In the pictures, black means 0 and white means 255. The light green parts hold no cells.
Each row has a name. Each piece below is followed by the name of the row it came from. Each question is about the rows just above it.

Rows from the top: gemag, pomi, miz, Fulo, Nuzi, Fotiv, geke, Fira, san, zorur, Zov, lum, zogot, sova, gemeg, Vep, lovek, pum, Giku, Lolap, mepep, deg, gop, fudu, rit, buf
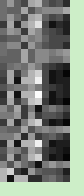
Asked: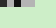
sova
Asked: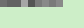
Giku
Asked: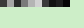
pum
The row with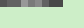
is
Fotiv

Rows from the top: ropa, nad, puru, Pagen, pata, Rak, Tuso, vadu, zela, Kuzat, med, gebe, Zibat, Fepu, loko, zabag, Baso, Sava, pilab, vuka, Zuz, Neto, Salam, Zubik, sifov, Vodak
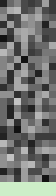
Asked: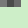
Neto
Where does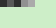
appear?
Fepu
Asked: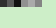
pilab
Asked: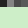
zabag
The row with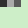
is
gebe
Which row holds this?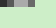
Zibat
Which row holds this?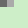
Tuso

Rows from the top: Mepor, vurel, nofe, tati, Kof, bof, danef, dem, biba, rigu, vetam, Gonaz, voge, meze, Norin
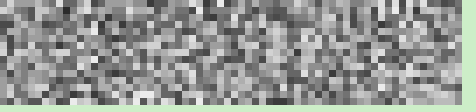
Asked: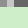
nofe
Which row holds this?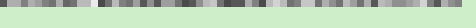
Kof
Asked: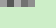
dem
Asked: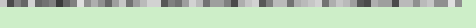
danef
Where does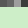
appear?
nofe
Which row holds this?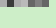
dem

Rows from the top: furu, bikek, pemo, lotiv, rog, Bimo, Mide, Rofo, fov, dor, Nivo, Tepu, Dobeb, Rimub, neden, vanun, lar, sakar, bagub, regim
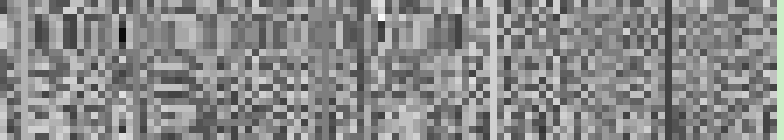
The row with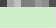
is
bagub
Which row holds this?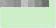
neden
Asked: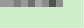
Rofo

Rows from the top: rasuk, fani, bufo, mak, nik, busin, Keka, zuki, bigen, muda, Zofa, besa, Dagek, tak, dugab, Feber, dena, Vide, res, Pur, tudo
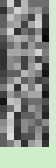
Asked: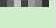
Feber
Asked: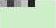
muda
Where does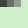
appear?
Keka
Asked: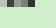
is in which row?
Feber
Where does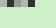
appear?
tudo

